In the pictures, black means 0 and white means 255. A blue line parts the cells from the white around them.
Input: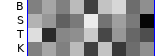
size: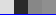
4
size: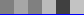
6

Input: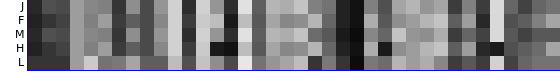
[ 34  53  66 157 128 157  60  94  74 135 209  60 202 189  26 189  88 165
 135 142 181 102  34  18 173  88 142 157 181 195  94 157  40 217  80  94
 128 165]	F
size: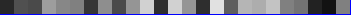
25
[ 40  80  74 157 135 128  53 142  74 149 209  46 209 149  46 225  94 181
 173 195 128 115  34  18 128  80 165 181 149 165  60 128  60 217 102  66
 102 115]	J

